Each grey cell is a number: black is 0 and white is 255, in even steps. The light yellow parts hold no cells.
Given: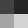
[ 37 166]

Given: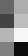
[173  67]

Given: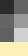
[100 101]

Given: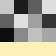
[222 160 137]

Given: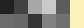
[ 92 130]

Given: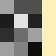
[ 80 226  45]

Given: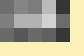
[ 53 210 106]

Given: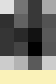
[169  56  41  53]
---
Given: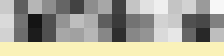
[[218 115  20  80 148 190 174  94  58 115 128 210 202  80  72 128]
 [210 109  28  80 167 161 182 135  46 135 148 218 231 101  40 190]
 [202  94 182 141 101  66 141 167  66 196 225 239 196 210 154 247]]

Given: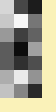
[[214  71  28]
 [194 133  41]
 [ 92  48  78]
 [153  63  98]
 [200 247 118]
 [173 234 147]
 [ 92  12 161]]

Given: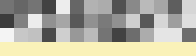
[[116 102 116  66 237 102 178 172  81 137 186 166  94 214]
 [244 199 193  74 207 152 186 116  66 109 172 229 229 109]
 [ 60 129 237 145 166  88 145 122 145 207  88 214 158 222]]

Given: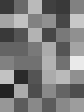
[[ 35 171  77 137 100  77]
 [194  42  84 171 186 144]
 [129 113 113 179 113 234]
 [100 100 121 171  84 164]
 [164 194 129 144  71 200]
 [151  92 137  92 137 157]
 [ 57  84 179  71 121 144]
 [ 57 106 186  64  57 129]]

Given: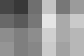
[[ 70  56 111 196 119 155]
 [104  90 119 229 170 202]
 [149 127 135 202 162 183]
 [141 127 141 208 170 183]]

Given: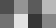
[[114 226  54 134]
 [ 78 148  91 185]]

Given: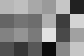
[[ 80  54  87  12 136 198]
 [101 116 109 176  61 212]
 [130 148 122 226  73 161]
 [183 191 168 154 198  33]]
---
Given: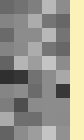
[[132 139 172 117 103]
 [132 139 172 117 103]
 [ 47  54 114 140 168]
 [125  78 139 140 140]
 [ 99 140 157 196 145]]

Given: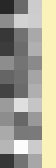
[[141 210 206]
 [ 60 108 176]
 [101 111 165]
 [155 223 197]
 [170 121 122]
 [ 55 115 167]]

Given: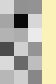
[[165  10 215]
 [ 75 208 148]
 [183 207 135]]

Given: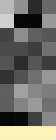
[[207   7   6 153]
 [ 75  75  62 113]
 [ 50  82 111 150]
 [ 94 131 154 112]]

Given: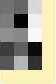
[[125   3 238]
 [ 61  95  11]]

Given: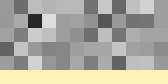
[[153 170  40 221 158 161 146  86 153 115 117 158]
 [ 99 194 153 132 134 158 166 166 197 161 157 140]]

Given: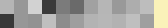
[[ 56 151 146 191 140 158 179 183 178 191 159]]

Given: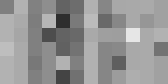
[[178 170 125 182  46 122 187 105 135 169 150 161]
 [190 170 128 142  97 115 177 134 137 169 170 115]
 [178 170 128 142  68 113 177 134 156 174 170 161]]

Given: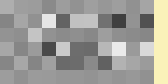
[[133 166 145 230  99 193 194 113  63 147  81]
 [167 134 155  74 202 109 107 184 234 154 217]
 [157 145 155 154 150 150 147 153 148 152 145]]
